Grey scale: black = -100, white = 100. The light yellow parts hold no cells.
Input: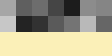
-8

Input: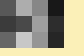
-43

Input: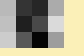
-75

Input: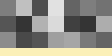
-49

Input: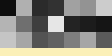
-72

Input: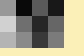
-13

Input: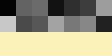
-6

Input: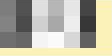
32
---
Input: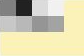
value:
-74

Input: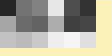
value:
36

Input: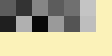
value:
-28

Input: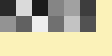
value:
4

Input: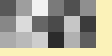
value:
-42

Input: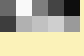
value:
-1
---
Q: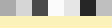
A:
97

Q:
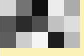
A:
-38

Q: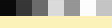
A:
71

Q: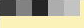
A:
-71

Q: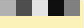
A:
78

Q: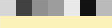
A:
23
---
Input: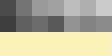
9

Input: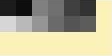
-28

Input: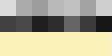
-82

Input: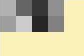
1

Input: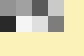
-2

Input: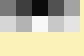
78

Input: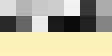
3

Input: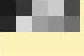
-14

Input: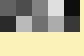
-56
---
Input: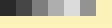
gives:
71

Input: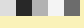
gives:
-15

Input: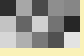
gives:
5

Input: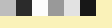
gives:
77

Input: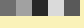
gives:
-30

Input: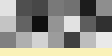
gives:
-11

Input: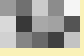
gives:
92

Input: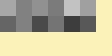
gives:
52
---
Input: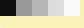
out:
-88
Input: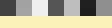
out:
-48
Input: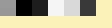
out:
19
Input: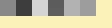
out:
7
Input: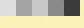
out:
74
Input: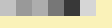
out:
52
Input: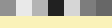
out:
14
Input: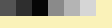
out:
-35
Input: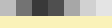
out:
48
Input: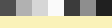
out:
-38
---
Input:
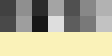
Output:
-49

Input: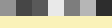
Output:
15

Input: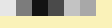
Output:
80

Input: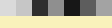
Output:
72

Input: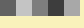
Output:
-24

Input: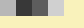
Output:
44
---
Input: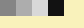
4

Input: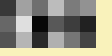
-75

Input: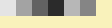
-22

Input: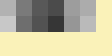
-41

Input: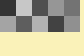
-48

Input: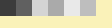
-25

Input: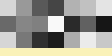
-78
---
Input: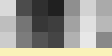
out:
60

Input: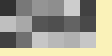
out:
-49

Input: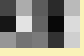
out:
18

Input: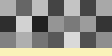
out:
1

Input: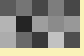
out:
35

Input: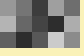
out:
-25

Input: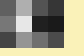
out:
-47

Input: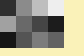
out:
-83

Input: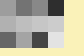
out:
-20

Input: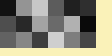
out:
-23
